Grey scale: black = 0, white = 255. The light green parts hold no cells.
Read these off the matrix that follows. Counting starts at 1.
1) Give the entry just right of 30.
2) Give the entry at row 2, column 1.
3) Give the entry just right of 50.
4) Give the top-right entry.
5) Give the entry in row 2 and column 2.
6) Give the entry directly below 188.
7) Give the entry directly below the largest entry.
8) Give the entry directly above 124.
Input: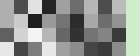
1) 153
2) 175
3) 116
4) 188
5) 203
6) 147
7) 124
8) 244

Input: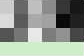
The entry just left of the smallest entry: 161
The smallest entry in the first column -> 84
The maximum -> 232
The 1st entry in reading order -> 204
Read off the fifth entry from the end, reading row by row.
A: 118

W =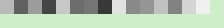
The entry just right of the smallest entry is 226
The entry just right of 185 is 97
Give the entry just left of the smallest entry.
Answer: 117

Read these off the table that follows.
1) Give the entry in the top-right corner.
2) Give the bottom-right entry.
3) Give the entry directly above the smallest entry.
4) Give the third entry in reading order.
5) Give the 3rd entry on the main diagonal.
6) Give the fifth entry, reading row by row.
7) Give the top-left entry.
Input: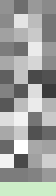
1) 138
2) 153
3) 81
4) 153
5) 201
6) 138
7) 146

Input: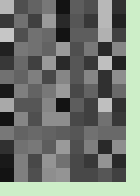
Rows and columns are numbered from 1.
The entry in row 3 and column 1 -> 198
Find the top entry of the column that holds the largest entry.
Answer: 184
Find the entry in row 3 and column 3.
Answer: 113
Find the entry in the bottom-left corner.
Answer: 19
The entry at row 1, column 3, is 99
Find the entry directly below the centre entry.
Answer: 19
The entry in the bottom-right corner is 64
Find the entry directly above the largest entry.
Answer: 56
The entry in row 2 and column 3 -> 64
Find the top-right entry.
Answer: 48
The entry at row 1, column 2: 79
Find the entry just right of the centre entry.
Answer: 72
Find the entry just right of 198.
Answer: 79
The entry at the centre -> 154
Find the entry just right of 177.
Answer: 64
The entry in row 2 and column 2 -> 113

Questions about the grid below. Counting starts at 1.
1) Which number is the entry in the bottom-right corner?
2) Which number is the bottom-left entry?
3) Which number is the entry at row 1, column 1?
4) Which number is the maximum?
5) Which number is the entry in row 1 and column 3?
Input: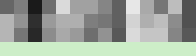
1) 88
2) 181
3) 102
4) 231
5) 26

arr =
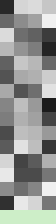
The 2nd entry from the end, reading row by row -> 213
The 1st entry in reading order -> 41
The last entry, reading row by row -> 118
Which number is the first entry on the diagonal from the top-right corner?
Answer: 198
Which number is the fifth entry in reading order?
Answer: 104
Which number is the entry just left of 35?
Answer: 125
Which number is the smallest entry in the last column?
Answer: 28
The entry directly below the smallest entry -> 68
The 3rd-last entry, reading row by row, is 232
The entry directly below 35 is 104

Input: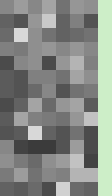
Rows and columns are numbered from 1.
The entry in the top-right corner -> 143
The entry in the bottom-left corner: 98
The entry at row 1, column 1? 135
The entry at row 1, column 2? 156
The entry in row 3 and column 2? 216
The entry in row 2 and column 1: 98
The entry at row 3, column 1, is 106
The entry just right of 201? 98
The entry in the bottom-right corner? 98
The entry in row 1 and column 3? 135
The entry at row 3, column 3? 143
